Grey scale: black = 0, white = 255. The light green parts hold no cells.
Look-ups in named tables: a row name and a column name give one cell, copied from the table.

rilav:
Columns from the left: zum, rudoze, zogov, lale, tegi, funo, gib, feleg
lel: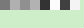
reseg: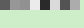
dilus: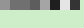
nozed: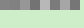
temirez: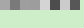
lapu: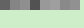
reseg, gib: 83
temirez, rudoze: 122
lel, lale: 178
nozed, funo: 123
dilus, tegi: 165
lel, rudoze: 176
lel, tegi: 51
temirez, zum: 167
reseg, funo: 218
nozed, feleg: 118
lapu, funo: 159
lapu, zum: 99
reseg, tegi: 42
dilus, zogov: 112
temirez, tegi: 212
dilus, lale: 93
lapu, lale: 82
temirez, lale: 157
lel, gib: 64
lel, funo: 252

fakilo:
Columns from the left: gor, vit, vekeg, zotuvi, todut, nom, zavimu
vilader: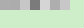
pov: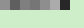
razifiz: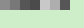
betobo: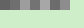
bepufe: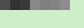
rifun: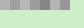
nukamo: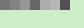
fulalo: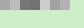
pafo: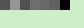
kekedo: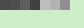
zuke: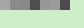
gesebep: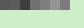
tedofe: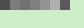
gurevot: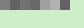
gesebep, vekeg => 61
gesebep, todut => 126
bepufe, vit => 50
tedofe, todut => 147
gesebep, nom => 148
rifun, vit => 160
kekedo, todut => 189
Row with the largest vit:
fulalo

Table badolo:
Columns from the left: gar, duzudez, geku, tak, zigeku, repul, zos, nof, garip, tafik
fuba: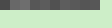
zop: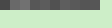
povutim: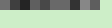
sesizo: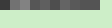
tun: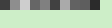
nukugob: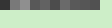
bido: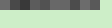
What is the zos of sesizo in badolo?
100
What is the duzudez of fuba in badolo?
104
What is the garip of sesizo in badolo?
84
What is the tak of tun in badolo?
102
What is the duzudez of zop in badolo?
105
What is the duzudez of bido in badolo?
73
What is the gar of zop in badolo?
72

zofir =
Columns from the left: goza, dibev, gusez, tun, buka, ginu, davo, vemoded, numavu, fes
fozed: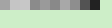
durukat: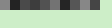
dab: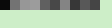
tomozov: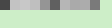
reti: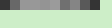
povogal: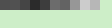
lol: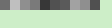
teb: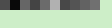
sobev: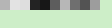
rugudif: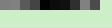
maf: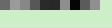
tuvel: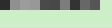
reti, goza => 54
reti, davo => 112
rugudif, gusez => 90
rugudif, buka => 2
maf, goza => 105
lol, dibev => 191
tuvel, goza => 44
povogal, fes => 183
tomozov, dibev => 195
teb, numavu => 98
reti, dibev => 104
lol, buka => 55
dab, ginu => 72
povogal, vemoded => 151
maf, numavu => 91
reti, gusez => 151

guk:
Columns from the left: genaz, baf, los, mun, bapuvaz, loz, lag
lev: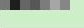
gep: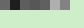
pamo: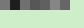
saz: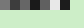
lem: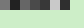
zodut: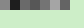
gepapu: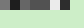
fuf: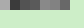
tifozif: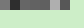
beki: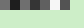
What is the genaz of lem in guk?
119
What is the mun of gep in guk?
87
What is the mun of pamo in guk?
87
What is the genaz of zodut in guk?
135
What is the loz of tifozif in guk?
175
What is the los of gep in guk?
94
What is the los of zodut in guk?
106
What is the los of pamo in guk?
112
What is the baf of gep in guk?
30
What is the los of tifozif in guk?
102
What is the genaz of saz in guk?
119
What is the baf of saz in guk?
61
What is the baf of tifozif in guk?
46
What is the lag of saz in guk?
28
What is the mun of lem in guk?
74
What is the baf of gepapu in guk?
30
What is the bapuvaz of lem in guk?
56
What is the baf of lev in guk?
30
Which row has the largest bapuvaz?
fuf

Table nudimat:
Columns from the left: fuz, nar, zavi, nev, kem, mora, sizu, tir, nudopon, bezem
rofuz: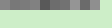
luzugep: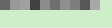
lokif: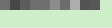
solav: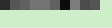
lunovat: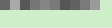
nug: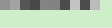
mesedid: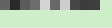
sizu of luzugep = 142
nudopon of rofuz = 107
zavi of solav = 96
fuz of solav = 44
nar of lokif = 71
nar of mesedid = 42
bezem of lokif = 87
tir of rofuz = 149
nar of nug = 163
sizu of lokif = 109
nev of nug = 72
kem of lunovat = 133

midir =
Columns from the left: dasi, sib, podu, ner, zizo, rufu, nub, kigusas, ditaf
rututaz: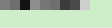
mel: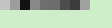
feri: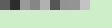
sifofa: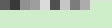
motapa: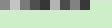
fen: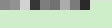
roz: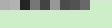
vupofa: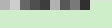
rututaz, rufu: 111
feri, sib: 45
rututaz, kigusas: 73
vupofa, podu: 102
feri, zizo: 177
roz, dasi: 174
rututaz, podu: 18
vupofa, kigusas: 121
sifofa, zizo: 219
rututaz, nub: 60
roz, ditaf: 104
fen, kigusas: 123
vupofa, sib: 205
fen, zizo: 126
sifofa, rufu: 80
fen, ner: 54
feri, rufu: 86
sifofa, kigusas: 124
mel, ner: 136
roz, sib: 179
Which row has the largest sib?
vupofa

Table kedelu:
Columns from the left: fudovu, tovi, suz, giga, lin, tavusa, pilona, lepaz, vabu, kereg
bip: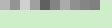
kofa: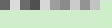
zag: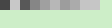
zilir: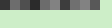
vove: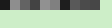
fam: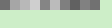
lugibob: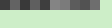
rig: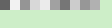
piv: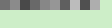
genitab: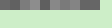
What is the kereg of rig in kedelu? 177
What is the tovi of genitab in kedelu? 97
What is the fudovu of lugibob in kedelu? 61
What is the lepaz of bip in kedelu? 144
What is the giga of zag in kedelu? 134
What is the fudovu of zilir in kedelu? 53
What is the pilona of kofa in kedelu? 139
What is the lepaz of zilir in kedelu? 112
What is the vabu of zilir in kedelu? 130
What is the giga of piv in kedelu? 105
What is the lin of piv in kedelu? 135
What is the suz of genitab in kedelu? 124
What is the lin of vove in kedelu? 145
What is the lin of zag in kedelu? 160
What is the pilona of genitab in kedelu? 122
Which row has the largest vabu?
zag

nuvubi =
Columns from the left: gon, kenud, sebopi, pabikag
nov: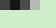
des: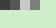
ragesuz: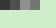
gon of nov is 65
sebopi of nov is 74
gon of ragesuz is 54
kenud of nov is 21
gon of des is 61
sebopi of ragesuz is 145
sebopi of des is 199
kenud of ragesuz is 79
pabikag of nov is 183
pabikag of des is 125
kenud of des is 86
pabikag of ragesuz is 117
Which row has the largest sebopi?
des

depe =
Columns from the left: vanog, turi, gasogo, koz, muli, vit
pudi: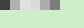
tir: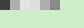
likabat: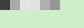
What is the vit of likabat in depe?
150
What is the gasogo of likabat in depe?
229
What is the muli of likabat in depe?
175
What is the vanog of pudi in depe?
64
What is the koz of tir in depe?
221
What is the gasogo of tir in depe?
227
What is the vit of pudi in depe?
125
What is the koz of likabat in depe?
226
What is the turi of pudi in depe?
176
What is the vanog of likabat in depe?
62
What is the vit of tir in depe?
138
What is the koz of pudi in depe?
218
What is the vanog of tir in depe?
62
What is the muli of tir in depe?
173

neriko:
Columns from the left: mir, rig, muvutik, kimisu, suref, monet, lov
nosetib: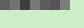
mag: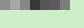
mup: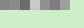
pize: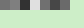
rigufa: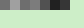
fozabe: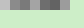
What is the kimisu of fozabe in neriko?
164
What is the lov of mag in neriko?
124
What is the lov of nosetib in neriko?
124
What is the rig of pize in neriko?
127
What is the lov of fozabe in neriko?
156
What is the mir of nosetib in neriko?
96
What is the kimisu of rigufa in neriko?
124
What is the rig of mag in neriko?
166
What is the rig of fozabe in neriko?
139
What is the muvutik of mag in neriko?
136
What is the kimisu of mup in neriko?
200
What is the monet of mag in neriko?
92
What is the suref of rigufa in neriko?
81
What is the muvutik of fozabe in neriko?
122
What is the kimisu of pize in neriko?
224
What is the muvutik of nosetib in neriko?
63
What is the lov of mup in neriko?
159
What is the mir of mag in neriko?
142
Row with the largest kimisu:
pize

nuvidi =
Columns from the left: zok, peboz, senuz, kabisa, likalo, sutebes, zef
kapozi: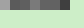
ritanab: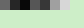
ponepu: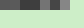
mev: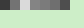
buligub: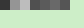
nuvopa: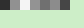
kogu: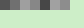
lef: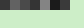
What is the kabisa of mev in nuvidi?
132
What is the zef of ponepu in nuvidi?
134
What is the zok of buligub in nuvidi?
54
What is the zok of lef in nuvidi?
55
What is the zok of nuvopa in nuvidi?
47
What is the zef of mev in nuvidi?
78
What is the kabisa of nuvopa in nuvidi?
147
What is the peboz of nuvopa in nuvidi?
145
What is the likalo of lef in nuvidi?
132
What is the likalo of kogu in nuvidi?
71
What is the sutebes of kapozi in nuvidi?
98
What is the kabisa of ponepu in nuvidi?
62
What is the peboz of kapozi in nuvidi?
91
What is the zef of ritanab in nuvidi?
215
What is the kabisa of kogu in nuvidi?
135
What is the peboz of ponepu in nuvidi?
90
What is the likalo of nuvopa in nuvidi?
112
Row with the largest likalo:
lef

